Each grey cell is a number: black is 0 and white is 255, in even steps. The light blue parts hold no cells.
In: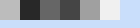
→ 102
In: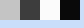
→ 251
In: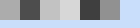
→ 194
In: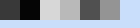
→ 215
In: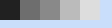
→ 137
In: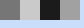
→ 27
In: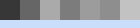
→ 170
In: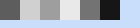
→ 158
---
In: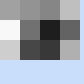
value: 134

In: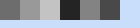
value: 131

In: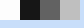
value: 98

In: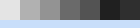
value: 32

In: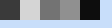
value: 144

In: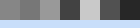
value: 81
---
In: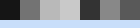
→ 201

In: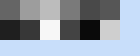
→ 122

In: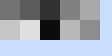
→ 129

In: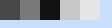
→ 200

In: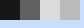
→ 187

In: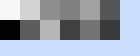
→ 129

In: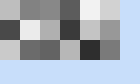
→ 92

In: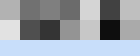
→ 107
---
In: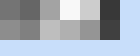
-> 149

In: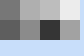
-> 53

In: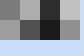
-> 26

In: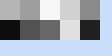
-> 224

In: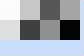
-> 144

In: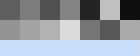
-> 88

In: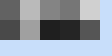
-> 37

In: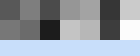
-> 61

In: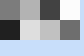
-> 193

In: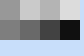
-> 66
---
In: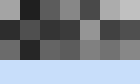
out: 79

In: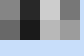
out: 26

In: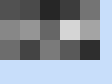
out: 149

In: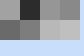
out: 125

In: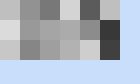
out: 153

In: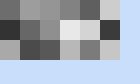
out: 103

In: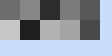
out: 30

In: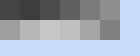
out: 183

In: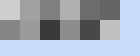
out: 155
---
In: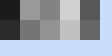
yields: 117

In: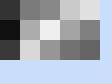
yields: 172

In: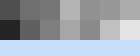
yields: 95

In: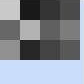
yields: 179

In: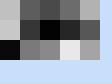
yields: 54

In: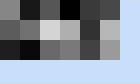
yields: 113

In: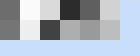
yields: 238

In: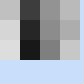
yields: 38

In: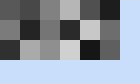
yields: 36
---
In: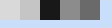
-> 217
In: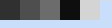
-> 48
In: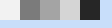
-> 242
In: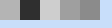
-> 180
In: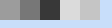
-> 156
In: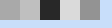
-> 169
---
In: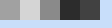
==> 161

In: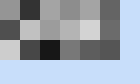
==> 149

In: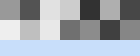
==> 153

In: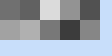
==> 112

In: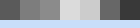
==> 90

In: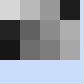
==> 214

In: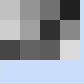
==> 193
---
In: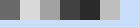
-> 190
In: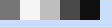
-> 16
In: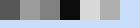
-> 175
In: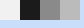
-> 187
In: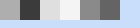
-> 100
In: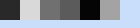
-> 163
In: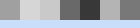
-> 120
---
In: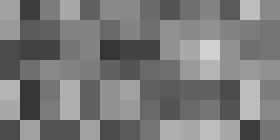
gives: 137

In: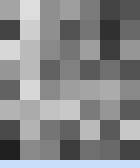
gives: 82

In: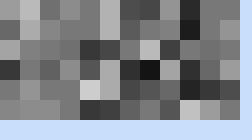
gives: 120

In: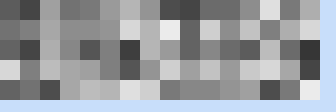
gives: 174

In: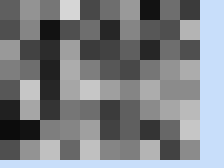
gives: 59

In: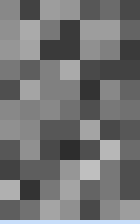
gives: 73

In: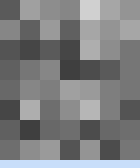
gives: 148
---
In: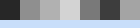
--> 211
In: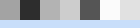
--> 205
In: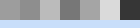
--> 119
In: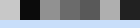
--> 107
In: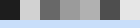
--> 155
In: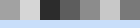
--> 93
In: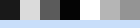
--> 4
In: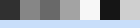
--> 163
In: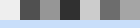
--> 48
